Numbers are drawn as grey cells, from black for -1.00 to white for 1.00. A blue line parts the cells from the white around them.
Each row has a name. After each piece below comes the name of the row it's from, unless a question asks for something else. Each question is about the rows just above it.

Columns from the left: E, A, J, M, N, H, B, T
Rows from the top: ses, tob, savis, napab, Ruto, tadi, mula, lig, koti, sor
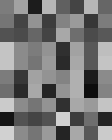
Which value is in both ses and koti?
[-0.47]
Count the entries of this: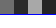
4
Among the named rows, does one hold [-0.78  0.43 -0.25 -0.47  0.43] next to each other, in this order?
yes

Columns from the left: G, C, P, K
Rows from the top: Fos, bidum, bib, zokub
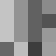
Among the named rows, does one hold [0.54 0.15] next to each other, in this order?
yes
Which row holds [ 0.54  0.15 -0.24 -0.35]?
bidum
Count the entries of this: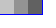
3

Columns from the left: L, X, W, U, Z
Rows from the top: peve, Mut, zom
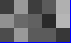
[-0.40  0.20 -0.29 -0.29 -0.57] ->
zom
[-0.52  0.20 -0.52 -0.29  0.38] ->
peve
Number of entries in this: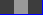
3
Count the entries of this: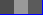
3
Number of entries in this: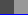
2
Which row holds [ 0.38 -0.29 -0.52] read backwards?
peve
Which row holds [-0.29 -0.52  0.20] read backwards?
peve

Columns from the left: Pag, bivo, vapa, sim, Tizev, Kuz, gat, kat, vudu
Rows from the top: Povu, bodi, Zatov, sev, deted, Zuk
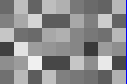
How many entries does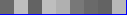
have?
9
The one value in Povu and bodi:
[-0.22]
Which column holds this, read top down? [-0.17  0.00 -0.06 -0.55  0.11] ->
gat
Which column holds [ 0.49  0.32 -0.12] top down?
bivo
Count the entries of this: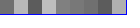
9

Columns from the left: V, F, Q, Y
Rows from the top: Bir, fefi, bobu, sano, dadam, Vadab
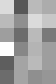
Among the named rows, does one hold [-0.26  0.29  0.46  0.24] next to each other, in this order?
yes
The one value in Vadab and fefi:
[0.12]
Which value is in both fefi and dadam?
[0.46]
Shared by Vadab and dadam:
[0.29]
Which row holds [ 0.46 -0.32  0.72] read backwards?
Bir

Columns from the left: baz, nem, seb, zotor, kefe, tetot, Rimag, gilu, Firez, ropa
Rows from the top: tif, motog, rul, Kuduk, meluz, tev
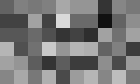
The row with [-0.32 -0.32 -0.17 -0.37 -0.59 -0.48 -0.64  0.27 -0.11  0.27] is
rul
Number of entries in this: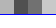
4
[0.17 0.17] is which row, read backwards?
tif

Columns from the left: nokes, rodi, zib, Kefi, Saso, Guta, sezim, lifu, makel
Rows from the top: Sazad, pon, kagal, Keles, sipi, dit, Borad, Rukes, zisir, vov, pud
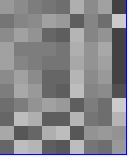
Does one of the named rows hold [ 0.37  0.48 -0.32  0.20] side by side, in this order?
no
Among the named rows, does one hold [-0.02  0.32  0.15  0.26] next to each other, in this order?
no
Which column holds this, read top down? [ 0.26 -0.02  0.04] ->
rodi
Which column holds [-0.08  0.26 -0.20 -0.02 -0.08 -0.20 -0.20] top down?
Kefi

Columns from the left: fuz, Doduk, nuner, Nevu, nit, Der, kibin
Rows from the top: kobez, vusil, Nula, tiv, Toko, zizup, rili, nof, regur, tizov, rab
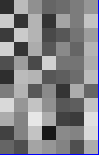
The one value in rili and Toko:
[0.35]
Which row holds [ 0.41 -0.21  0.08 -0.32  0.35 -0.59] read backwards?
tiv
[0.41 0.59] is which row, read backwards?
Nula

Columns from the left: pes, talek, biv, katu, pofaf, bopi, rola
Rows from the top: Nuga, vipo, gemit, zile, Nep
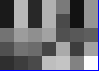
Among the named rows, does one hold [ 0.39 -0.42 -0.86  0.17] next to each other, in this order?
yes
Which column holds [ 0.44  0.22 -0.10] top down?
talek
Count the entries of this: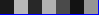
7
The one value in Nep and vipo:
[-0.42]

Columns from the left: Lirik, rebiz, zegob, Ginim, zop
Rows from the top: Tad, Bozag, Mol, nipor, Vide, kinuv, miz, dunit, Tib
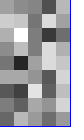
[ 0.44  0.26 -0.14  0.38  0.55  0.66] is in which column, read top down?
zop
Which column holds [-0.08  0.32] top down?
Lirik
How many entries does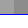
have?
2
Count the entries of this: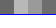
4
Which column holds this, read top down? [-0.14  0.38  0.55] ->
zop

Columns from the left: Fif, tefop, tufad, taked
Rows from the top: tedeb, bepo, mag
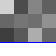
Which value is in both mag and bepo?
[-0.19]
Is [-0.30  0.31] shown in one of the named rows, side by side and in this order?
no
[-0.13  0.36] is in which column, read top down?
tufad

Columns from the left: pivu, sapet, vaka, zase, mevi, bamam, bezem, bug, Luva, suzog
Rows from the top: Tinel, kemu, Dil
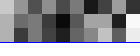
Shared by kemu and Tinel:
[-0.04]
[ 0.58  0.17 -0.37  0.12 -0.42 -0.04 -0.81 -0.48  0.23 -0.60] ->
Tinel
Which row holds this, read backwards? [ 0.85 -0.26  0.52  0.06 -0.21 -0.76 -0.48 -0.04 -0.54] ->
Dil
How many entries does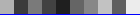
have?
10
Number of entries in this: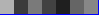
7
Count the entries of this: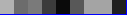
9

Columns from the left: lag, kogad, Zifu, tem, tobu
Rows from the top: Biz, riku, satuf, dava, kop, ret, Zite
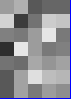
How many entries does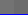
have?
2
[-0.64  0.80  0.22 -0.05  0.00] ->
dava
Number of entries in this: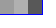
3
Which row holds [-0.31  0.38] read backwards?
Biz
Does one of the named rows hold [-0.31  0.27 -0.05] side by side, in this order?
yes
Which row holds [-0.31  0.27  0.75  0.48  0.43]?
ret

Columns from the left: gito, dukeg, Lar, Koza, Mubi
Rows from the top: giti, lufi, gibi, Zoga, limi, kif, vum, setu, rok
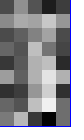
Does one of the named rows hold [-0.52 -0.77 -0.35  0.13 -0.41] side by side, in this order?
no
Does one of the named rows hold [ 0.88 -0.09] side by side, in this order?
no
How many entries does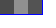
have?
3
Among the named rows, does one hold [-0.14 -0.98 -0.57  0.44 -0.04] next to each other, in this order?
no
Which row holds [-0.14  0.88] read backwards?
setu

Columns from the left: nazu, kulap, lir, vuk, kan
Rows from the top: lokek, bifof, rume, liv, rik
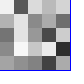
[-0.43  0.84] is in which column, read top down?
vuk
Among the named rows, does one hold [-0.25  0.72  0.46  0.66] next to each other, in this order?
no

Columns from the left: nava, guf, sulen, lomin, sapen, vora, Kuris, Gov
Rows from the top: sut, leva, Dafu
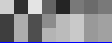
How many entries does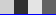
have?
4
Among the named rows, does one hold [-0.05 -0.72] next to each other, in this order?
no
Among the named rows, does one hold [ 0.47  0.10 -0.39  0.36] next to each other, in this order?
no

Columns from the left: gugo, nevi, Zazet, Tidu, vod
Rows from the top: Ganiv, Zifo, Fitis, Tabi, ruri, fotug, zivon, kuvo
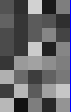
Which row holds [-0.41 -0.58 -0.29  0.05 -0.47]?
Fitis
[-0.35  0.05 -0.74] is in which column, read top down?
Tidu

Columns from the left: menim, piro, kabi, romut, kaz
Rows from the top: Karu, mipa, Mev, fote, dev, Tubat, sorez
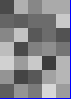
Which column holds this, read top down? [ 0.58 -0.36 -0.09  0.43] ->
kaz
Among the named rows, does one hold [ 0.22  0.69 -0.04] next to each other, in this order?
no
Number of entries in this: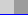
2
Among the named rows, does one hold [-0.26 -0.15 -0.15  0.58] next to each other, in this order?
yes

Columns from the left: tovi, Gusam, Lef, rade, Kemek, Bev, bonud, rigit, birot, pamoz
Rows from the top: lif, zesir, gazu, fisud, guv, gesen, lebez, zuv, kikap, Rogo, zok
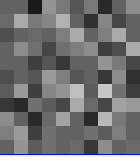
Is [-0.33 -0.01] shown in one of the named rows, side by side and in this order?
no
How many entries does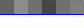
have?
6

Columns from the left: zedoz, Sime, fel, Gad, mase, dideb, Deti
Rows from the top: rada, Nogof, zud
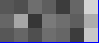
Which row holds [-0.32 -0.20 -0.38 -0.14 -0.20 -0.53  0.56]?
zud
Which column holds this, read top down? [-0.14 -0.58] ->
fel
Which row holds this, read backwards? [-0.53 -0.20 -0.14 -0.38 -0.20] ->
zud
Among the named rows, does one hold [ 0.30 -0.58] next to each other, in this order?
yes
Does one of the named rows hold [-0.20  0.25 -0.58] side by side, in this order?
no
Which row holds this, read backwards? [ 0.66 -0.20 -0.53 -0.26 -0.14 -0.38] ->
rada
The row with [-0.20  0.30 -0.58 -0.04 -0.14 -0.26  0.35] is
Nogof

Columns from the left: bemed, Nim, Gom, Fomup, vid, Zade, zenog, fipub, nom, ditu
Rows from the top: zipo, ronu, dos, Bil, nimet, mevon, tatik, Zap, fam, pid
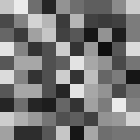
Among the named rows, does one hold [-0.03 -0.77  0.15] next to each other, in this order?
no
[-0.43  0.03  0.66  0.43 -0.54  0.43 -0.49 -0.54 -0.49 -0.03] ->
ronu
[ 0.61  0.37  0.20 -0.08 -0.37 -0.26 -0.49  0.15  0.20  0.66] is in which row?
fam

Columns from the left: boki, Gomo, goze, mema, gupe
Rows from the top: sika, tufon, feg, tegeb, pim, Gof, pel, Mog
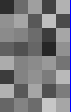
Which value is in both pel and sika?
[0.40]
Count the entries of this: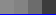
4
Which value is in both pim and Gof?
[0.03]
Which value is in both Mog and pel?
[0.30]
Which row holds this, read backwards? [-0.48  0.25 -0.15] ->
sika
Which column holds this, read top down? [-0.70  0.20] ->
mema
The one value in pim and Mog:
[0.03]

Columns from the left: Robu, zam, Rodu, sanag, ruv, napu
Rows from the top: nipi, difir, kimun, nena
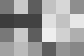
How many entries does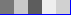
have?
5
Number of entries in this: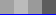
4
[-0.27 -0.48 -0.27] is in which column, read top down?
Rodu

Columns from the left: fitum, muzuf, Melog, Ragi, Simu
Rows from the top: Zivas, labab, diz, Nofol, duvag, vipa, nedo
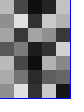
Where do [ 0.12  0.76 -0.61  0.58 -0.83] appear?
nedo
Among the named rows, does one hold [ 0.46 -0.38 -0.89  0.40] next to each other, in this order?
no

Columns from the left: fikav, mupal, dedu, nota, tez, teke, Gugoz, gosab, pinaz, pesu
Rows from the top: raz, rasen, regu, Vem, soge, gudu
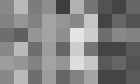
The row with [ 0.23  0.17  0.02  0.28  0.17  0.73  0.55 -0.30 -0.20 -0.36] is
soge
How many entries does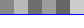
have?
6
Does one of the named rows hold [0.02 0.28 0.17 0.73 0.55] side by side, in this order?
yes
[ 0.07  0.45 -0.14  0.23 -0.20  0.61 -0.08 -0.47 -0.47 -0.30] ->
Vem
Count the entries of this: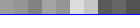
10
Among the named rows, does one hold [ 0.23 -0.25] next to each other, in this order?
no

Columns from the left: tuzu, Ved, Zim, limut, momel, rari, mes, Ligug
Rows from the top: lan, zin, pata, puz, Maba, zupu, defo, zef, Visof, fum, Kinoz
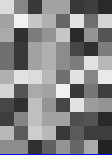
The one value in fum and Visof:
[-0.51]
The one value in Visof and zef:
[0.50]
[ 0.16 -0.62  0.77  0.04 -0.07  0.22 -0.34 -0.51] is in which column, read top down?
mes
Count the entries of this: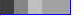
5
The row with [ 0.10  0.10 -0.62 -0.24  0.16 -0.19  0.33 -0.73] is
Kinoz
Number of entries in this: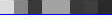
8
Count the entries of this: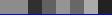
8

